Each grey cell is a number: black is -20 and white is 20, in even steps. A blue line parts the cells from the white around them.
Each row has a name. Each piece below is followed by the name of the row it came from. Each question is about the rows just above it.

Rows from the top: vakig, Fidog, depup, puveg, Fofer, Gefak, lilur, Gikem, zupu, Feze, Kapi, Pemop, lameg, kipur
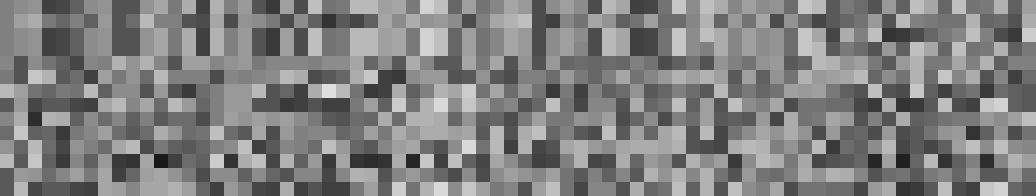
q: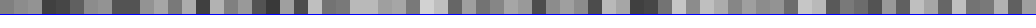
vakig
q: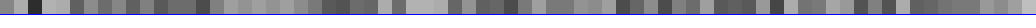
zupu
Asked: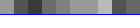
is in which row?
lilur
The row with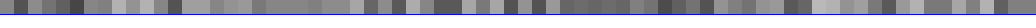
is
Fofer
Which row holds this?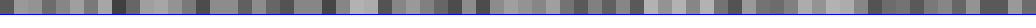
lameg
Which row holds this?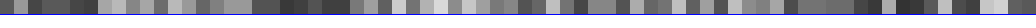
Gikem

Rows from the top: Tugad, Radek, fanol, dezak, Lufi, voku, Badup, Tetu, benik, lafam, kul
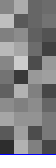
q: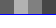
Badup
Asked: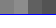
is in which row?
fanol
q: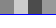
Lufi
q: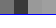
voku
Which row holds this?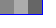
Tugad
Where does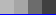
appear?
dezak

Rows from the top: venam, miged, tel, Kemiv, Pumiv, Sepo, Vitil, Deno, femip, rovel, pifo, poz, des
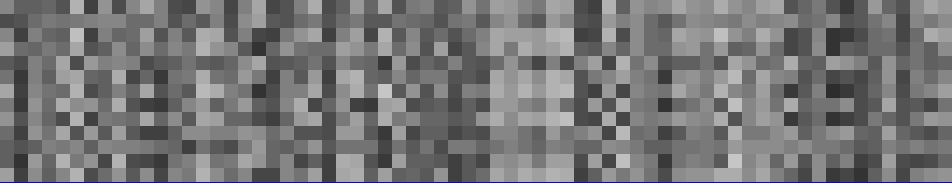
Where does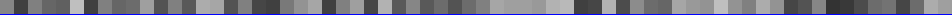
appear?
tel
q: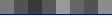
venam
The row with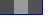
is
Deno
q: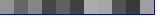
poz

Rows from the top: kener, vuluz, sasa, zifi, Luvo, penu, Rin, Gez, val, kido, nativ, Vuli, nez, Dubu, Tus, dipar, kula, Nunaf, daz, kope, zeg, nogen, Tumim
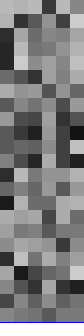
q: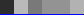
nez
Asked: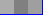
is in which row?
daz

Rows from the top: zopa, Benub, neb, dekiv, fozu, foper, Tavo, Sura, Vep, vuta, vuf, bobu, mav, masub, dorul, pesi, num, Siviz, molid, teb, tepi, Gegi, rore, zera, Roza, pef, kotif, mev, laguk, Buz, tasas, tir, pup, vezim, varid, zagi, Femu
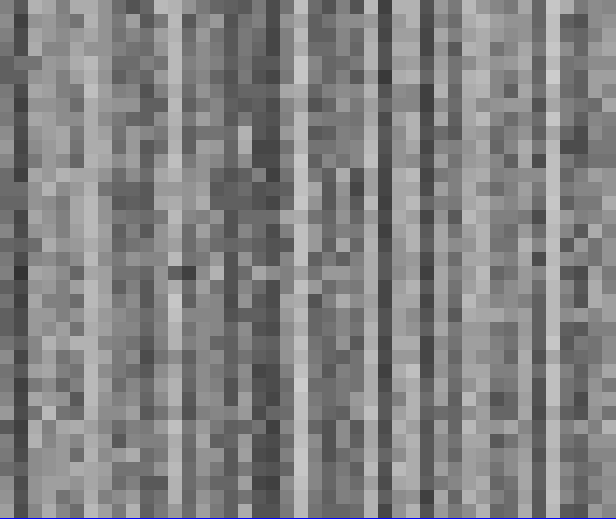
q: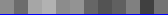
mav
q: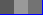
Siviz
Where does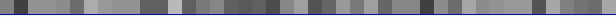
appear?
Sura
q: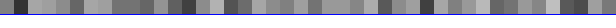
teb

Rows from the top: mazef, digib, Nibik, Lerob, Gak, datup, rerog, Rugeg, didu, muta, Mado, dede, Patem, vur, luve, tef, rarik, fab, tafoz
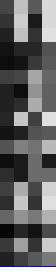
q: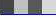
mazef
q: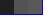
muta

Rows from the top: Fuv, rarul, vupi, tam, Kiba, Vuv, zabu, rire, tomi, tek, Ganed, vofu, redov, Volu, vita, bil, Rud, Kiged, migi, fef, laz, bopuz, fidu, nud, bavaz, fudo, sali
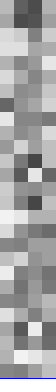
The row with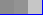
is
zabu
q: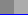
Vuv
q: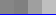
sali
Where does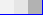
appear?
bil
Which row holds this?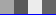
nud
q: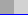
rire

